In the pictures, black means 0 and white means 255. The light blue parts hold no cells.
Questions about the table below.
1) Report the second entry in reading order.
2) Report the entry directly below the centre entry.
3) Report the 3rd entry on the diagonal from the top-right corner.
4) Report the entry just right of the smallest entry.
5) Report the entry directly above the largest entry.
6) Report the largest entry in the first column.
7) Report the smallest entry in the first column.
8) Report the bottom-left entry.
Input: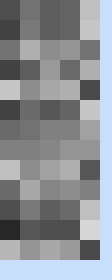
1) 114
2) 134
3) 141
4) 87
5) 191
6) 198
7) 39
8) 183

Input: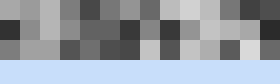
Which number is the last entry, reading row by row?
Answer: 105
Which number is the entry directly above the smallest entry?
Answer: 78
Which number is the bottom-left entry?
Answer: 125
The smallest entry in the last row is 72
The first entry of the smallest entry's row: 50
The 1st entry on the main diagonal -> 168
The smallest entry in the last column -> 43
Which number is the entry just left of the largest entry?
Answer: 91
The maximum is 217
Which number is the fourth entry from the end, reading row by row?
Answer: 174
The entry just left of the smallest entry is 168
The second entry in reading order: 155
